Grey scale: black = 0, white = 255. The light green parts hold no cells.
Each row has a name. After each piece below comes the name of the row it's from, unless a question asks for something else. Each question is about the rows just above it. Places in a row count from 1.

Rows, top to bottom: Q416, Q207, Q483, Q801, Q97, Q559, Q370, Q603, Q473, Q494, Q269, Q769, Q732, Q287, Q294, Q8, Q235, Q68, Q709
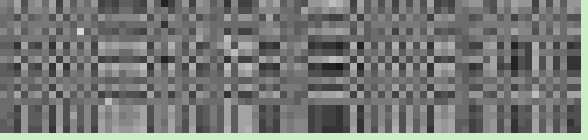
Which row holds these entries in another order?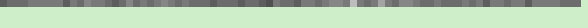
Q559
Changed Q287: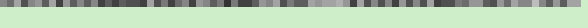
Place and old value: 65, [65]

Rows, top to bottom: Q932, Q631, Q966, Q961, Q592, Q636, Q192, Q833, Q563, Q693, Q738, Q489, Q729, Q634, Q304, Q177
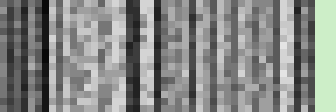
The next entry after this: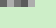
[134]
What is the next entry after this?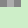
[147]
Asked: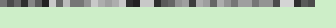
Q489

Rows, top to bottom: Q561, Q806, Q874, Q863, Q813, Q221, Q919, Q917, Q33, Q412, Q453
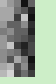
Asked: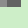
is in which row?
Q813
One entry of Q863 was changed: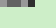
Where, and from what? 4, [140]
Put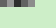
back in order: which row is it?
Q863
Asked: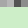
Q412

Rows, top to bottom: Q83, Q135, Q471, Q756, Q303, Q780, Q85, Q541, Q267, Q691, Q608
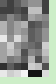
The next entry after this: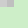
[80]
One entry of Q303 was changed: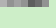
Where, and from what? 2, [134]
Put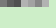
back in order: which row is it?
Q756
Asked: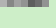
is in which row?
Q303

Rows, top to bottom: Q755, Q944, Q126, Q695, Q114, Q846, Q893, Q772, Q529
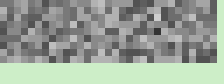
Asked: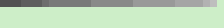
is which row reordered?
Q695
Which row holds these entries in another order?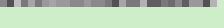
Q893
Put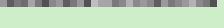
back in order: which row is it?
Q893
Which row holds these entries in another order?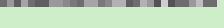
Q126
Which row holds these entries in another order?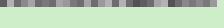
Q944
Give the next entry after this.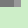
[165]
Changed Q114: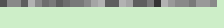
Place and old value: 8, [137]

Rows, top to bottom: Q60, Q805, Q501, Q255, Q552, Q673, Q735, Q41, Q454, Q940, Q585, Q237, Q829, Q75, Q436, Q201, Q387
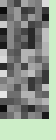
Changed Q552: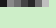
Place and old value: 3, [98]
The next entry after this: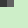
[191]
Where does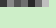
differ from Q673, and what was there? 6, [98]

